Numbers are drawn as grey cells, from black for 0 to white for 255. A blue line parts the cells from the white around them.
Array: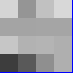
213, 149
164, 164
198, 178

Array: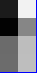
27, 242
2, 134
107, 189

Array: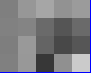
127, 151
129, 132
126, 153

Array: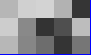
182, 208
205, 137
183, 134

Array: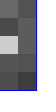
105, 82
74, 92
205, 92

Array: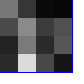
119, 54
74, 138
35, 122

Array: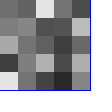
111, 99
126, 134
169, 116
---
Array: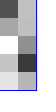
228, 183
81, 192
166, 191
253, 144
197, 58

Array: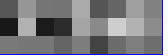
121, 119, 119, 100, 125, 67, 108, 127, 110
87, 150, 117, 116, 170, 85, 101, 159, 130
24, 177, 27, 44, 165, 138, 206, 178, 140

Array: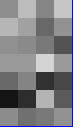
140, 112, 121, 146
142, 188, 133, 198
182, 161, 104, 146
144, 138, 121, 83
154, 154, 212, 154
104, 132, 49, 72
20, 45, 180, 91

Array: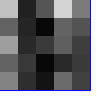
131, 46, 19, 107, 65
192, 33, 86, 212, 122
99, 37, 8, 99, 83
158, 41, 58, 95, 62
99, 57, 8, 41, 58

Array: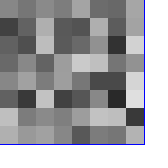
176, 153, 161, 135, 88, 124, 118, 179
135, 118, 138, 125, 164, 108, 104, 166
65, 98, 175, 89, 83, 175, 92, 163
97, 79, 189, 90, 105, 145, 50, 210
105, 136, 99, 157, 202, 191, 117, 146
135, 161, 124, 158, 119, 73, 73, 213
97, 57, 194, 65, 86, 136, 41, 223
191, 124, 138, 127, 157, 194, 190, 57

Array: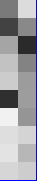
214, 205
122, 220
66, 137
165, 42
194, 131
204, 156
47, 157
241, 149
222, 212
227, 183

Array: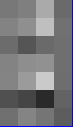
112, 132, 117, 93
120, 127, 170, 106
131, 143, 191, 113
108, 85, 106, 111
131, 142, 145, 111
132, 155, 202, 110
80, 69, 42, 99
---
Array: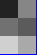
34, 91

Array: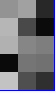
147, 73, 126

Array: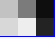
194, 238

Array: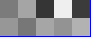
123, 119

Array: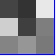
68, 63, 121

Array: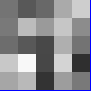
116, 188, 72, 212, 121

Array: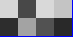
214, 163

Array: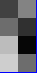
65, 48
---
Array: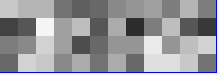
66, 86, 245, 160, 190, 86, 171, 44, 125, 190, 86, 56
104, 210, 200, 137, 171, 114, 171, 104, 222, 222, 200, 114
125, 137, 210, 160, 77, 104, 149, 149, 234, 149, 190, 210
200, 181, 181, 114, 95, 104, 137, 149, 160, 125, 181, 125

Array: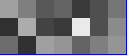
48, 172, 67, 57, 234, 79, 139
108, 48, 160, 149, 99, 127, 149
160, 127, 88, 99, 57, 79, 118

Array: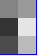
51, 229
75, 186
132, 153

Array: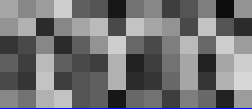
53, 73, 135, 43, 95, 147, 206, 104, 73, 126, 186, 104, 206, 156
73, 53, 195, 62, 84, 95, 177, 43, 53, 104, 166, 53, 177, 215
95, 62, 186, 95, 73, 62, 177, 33, 62, 114, 166, 33, 166, 206
135, 114, 177, 195, 84, 95, 23, 104, 114, 62, 126, 104, 33, 156
147, 177, 43, 135, 166, 186, 73, 195, 166, 147, 73, 195, 84, 43
166, 135, 156, 206, 95, 84, 23, 114, 135, 62, 84, 126, 12, 147

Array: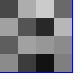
72, 173, 203, 105
94, 161, 151, 139
139, 60, 18, 127
161, 84, 40, 183

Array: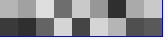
58, 47, 100, 213, 69, 213, 181, 79, 89
181, 161, 222, 110, 201, 151, 47, 170, 201

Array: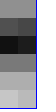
17, 28
80, 71
121, 121
144, 144
174, 174
198, 186

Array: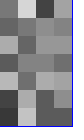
56, 195, 91, 91
67, 172, 91, 142
91, 131, 131, 111
101, 120, 142, 131
120, 214, 67, 163
172, 101, 151, 151
184, 111, 172, 163
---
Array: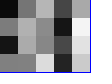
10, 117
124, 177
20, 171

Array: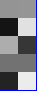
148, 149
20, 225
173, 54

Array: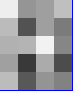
238, 149
187, 82
177, 180

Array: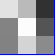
226, 186
131, 252
130, 212

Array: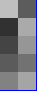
191, 92
49, 170
68, 150

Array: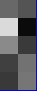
104, 84
218, 11
138, 58

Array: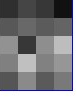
47, 69
88, 104
146, 55

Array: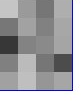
197, 154
119, 162
55, 131
